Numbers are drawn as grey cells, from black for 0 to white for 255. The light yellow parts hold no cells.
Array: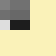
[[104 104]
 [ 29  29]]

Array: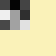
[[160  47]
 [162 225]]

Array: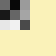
[[102 165]
 [241  74]]

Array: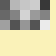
[[131 211]
 [ 83 150]]

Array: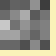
[[137 171]
 [114 147]]

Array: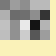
[[108 111]
 [144 233]]

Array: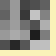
[[155  56]
 [157 111]]

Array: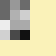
[[177 207]
 [168 170]]
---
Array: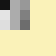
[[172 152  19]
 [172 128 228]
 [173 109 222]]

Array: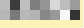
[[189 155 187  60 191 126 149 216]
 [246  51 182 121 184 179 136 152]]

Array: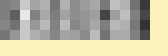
[[115  58 126 134 202 165 177 117 177 140 156 168 120 192 179]
 [128  71 126  95 232 129 168 125 162 142 149 159  69 157 191]
 [120  51 134 114 200 151 186 130 187 135 148 167 126 184 177]
 [128  73 118 150 200 174 162 133 164 159 139 188 115 170 171]]

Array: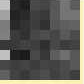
[[116  93 194  41  31  73  70  86]
 [116 118 163  35  42  63  58  90]
 [ 95  99 123  41  50  61  49  85]
 [ 89  75 127  59  49  71  77  70]
 [ 60  66  55  57  65  61  48  71]
 [111  87 191  34  27  72  55  92]
 [ 76  87  70  62  68  61  68  67]
 [ 74  62  95  67  57  70  77  64]]

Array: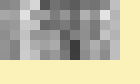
[[137 191 133 140 188 214  84 114 103  92 119 115]
 [227 181 167 162 224 158 158 125 148 110 176 147]
 [173 186 148 153 201 195 105 112 122 102 144 123]
 [194 179 142 159 193 150 149 158  95 129 143 121]
 [149 189 147 131 201 172 162 170 110  60 146 174]
 [140 189 146 130 204 190 141 152 121  61 141 167]]

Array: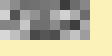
[[108 135 167 139 110 113 118 123  60]
 [173 108 209  82 166 146 114 177 209]
 [ 62 170 132 134 198 112 112 139  97]
 [194 157 215 191 157  73  86  78 164]]
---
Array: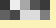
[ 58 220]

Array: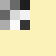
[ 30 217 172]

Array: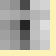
[211 180  36 145 169]

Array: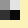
[227  49]

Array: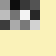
[ 83 243 170]

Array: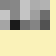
[178 159 113]

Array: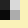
[217   9]
